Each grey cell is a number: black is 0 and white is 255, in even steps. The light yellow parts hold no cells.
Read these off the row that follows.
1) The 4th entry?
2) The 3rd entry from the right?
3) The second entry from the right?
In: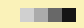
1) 21
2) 171
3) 104

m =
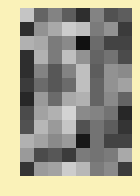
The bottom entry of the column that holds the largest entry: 204
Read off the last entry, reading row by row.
59
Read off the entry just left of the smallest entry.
138
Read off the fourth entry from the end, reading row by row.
183
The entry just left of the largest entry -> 177
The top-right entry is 93
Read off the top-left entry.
197
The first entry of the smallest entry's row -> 177
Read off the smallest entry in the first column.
39
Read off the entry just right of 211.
138
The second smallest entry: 24
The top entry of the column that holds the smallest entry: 46
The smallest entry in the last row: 52
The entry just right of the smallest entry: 107
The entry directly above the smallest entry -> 191
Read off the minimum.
17
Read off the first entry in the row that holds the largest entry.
75

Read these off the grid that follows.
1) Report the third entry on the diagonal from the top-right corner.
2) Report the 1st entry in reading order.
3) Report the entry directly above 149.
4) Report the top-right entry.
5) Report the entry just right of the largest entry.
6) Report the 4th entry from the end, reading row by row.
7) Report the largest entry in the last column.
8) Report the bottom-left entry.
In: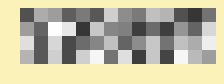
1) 192
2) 81
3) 81
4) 115
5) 231
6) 68
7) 238
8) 180

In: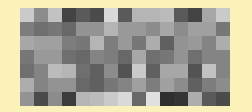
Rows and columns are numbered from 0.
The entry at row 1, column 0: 125
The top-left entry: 202
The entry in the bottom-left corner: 147
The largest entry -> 224
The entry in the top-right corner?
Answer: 202
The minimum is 46
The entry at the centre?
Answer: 104
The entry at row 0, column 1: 140
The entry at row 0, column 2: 194
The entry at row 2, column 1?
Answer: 160
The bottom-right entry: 75
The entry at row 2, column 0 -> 167
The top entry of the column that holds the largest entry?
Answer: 181
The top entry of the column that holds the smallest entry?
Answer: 187
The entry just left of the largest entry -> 104

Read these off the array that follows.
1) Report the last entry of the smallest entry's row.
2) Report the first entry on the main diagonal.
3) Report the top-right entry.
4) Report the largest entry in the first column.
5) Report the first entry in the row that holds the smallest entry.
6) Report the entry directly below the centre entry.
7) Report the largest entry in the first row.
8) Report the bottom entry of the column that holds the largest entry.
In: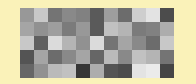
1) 69
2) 152
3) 76
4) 200
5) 102
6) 102
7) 227
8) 235

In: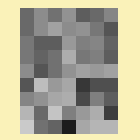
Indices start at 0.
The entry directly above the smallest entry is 127
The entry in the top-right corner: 133
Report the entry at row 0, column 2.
113
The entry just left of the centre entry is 113
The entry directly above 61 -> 93
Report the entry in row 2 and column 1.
93
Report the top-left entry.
105
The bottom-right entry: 181
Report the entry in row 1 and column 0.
105
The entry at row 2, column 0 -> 119
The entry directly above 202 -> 181
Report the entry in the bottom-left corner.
202
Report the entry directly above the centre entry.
173
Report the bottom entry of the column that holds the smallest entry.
28
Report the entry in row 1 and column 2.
161
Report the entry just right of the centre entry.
161

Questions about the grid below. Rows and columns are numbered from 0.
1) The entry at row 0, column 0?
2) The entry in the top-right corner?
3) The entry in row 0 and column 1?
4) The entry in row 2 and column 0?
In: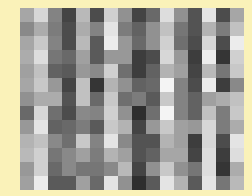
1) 166
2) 166
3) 215
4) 166
